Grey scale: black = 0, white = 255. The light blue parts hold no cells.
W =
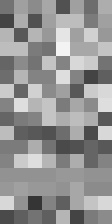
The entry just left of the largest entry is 115
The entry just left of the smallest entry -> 146
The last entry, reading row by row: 139
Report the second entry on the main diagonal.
173
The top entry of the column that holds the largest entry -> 81
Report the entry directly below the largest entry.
131
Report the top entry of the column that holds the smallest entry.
139
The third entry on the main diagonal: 181
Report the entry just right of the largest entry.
167
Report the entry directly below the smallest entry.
115
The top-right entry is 173
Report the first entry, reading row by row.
115
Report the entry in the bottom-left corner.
74
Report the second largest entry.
229
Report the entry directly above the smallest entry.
152
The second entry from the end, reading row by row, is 123
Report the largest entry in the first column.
216
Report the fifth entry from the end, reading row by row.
95
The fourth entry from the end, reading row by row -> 181
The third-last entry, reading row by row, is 68
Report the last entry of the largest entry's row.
196
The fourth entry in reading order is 167
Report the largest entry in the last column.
222
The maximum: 243
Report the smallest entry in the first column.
68
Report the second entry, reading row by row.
160

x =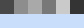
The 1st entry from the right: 52
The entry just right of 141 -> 169
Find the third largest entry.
141
